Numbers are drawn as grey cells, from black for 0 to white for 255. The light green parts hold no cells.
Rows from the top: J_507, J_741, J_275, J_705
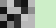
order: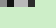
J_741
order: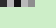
J_741
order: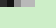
J_741
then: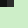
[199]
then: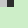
[19]
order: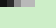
J_741

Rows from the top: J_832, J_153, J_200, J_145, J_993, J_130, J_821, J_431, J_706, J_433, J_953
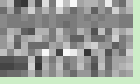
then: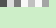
[178]
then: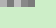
[178]
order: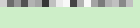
J_431
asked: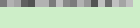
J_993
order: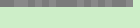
J_200
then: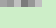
[208]
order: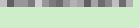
J_130

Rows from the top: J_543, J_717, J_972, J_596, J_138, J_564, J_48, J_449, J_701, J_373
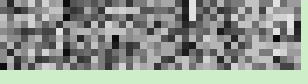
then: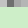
[167]
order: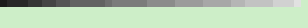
J_596

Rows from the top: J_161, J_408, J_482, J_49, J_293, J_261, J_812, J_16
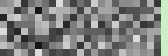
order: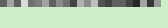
J_261
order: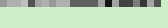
J_408
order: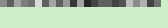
J_261
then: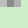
[67]
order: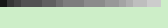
J_812
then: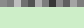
[139]

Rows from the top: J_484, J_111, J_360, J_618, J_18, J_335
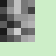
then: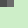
[164]
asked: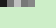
J_484

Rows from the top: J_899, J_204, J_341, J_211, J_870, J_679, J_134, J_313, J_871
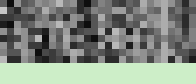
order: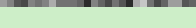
J_204
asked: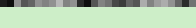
J_211
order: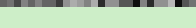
J_899

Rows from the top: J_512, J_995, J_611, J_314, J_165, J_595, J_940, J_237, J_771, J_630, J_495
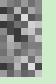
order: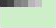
J_165
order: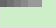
J_237
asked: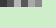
J_995
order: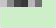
J_595
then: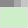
[113]
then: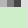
[87]
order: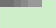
J_512

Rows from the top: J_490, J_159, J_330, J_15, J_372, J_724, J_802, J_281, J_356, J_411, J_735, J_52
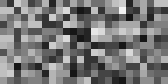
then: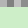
[128]
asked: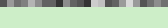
J_281
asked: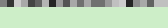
J_490
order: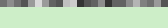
J_281
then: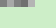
[192]
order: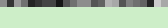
J_802
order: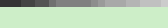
J_15

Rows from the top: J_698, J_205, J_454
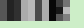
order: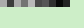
J_698
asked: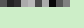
J_454

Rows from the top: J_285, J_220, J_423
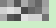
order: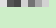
J_423
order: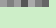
J_285
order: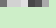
J_423
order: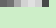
J_220
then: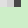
[102]
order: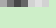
J_220

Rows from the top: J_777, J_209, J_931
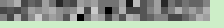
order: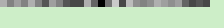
J_209
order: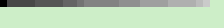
J_931
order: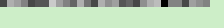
J_209
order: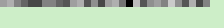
J_931
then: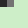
[85]
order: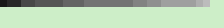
J_777
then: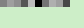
[143]

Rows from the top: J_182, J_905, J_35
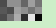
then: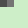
[173]
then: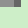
[159]
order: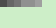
J_182
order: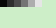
J_35
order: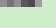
J_905
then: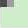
[144]

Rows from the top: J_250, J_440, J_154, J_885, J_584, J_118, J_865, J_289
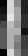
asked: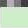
J_865
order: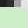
J_154
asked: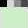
J_289

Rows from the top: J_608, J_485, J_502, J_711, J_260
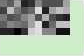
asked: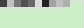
J_485
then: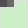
[220]
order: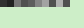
J_502

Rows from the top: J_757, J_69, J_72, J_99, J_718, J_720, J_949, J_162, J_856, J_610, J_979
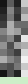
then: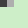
[107]
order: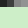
J_69
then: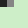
[62]

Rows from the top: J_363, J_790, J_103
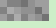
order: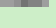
J_363
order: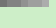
J_103
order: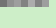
J_103
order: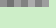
J_103
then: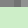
[158]
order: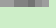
J_363

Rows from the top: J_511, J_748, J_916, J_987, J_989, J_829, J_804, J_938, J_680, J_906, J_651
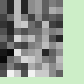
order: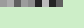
J_748
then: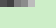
[140]

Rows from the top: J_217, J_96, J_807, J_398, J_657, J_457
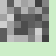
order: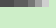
J_657
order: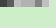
J_457
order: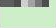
J_657
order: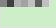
J_217

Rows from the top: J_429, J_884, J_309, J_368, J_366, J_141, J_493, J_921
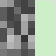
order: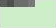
J_921
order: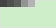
J_309
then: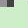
[163]
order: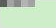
J_493
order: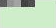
J_429
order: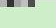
J_141
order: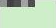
J_368

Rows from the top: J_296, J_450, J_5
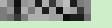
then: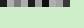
[136]
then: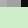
[30]
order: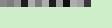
J_450

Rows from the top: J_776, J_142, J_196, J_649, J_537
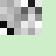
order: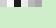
J_776
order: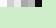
J_649
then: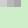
[95]
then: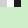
[235]
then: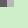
[82]
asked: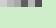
J_142

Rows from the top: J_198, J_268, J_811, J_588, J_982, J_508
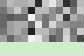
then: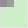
[242]
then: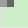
[145]

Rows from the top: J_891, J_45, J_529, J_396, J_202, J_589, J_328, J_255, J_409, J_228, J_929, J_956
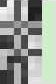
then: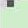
[211]
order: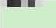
J_929
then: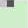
[198]
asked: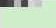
J_589

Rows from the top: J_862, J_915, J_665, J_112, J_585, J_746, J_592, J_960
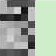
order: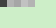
J_585
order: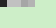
J_592
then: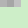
[193]
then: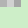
[154]
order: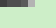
J_960
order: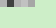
J_585

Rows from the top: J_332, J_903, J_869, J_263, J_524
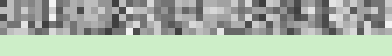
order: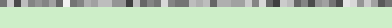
J_332
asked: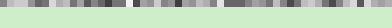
J_524
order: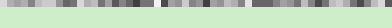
J_524
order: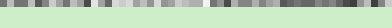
J_869
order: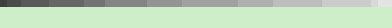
J_903
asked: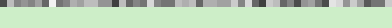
J_332
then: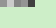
[161]

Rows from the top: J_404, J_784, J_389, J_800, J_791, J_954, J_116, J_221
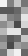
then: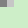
[117]
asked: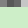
J_954
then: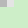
[228]
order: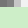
J_404

